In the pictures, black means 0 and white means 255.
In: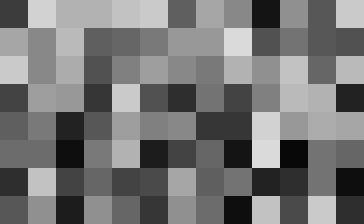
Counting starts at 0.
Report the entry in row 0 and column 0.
60
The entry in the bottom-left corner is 87
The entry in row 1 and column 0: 166
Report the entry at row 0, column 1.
210
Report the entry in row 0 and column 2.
178
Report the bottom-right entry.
46
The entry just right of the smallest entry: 115
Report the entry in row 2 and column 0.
202
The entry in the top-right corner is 202
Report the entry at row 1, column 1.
136
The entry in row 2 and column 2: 172
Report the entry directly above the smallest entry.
152
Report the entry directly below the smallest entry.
46

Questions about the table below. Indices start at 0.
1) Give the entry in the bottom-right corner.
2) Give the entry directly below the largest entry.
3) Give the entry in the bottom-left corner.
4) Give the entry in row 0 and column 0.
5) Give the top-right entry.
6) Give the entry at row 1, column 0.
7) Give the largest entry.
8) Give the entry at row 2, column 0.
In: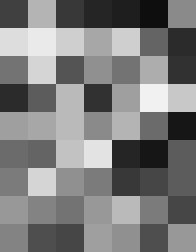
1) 152
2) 107
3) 131
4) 64
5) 138
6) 221
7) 241
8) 115

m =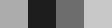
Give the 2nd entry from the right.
109
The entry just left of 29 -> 172
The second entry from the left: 29

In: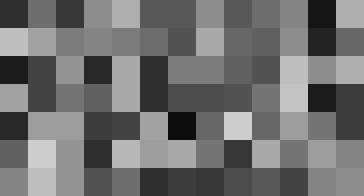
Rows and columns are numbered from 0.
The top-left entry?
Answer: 47
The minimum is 13
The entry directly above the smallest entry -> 75
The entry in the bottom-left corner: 132
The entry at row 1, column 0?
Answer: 190
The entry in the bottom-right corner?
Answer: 140
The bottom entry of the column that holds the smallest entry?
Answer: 61
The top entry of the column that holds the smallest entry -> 88
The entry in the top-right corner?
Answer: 175
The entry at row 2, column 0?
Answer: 27
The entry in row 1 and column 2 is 124
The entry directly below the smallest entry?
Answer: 169
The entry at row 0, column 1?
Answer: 109
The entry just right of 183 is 156
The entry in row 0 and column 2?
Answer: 55

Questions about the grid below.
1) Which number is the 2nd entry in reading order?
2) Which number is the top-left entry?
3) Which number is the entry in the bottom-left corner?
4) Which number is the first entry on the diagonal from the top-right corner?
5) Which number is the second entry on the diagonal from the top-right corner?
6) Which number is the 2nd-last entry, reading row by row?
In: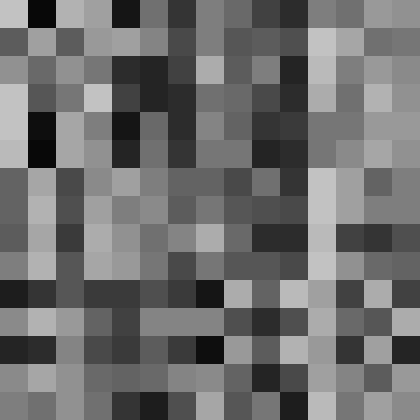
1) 8
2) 194
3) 126
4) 145
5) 112
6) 160

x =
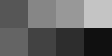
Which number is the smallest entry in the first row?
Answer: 86
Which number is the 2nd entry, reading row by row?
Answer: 134
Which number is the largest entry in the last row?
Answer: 100

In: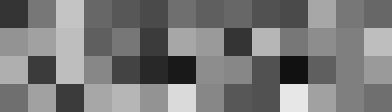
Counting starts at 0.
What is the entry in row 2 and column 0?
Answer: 175
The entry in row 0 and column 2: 196
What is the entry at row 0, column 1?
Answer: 119
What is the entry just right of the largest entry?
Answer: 161
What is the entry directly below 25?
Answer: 218
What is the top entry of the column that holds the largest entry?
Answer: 74
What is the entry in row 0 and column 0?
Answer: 52
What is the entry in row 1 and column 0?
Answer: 147
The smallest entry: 17
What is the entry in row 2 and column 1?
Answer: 59
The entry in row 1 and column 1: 161
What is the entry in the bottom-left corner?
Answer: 111
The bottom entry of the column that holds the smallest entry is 231
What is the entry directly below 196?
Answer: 190
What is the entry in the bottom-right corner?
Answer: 111
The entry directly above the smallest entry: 119

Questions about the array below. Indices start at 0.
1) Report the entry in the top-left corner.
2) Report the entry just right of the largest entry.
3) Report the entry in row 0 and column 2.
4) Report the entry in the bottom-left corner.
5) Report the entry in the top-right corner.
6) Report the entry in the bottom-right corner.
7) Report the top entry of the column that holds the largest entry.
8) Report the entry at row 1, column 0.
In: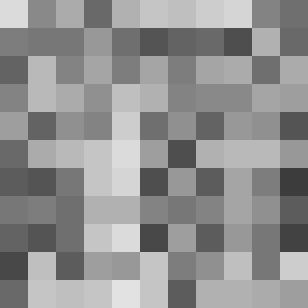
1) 219
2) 197
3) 171
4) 105
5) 111
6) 158
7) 177
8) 125

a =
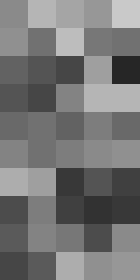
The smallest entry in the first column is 70
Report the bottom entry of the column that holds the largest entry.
151
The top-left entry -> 138
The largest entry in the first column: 173
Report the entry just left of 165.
181
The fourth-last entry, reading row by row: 90
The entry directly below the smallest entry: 181
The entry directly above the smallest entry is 113
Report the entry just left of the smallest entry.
159
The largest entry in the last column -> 201
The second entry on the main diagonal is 113
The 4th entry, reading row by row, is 151

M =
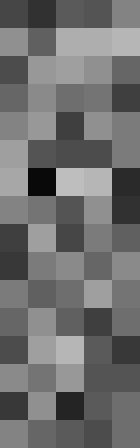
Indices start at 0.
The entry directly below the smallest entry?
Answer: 116
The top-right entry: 131
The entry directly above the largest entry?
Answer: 76
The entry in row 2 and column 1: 152
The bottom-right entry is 110
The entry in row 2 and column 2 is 159
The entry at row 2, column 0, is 76
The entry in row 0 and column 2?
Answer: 90
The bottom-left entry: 131
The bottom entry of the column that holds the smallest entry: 102
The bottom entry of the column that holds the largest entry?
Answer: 90
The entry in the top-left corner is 70
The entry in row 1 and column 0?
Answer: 144
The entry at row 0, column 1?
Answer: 49
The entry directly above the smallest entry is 84
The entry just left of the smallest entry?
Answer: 167
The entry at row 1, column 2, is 174

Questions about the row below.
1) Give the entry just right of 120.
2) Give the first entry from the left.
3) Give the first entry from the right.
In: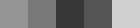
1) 55
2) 149
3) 208
